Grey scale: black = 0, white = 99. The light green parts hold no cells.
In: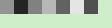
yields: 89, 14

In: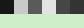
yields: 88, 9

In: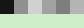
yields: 81, 8

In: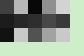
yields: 82, 3

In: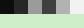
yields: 94, 5

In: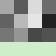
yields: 89, 13

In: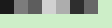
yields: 81, 10

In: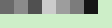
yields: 79, 8
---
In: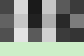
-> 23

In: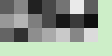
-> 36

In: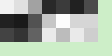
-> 29

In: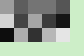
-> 33

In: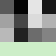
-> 9

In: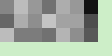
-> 7
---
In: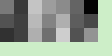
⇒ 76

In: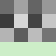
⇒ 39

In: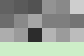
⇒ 32

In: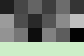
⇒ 39

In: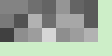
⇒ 43

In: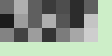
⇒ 37

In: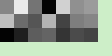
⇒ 45

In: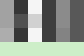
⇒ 95

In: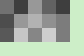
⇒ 59

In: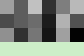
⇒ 75
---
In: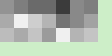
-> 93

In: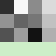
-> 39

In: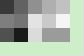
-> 45

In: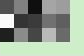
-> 20

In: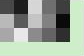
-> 35

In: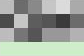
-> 77

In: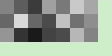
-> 84

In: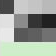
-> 54
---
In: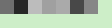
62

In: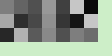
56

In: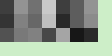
74

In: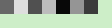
73

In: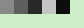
16

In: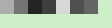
24

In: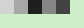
12

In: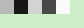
82

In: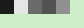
41
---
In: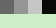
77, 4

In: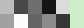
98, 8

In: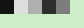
86, 7

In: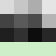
89, 5

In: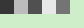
90, 21

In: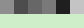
76, 12
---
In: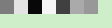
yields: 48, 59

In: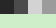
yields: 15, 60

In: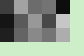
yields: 24, 67

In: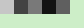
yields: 77, 37

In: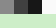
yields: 53, 97

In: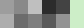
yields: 61, 57

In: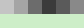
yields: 76, 53
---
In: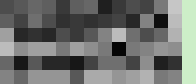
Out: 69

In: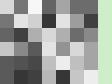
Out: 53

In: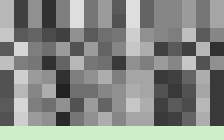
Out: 52

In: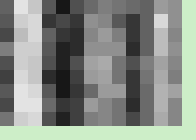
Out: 52

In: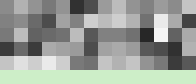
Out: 66

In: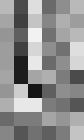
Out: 72
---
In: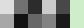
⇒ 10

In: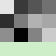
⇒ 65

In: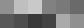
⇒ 56

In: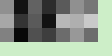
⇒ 78

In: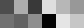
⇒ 77

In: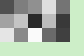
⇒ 22

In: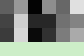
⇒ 51

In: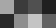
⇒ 38
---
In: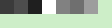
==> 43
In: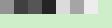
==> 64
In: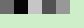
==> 32
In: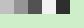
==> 94
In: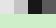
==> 9
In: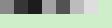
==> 73
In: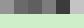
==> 23
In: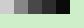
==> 17
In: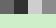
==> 80
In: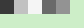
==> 41
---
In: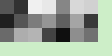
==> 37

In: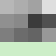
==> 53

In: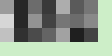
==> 46

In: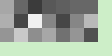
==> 27

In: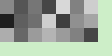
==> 24

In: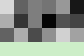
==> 2
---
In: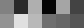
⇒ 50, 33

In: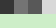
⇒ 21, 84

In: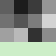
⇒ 37, 54

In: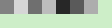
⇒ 50, 67

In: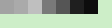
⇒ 63, 5

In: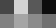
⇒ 27, 44

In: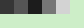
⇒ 21, 82
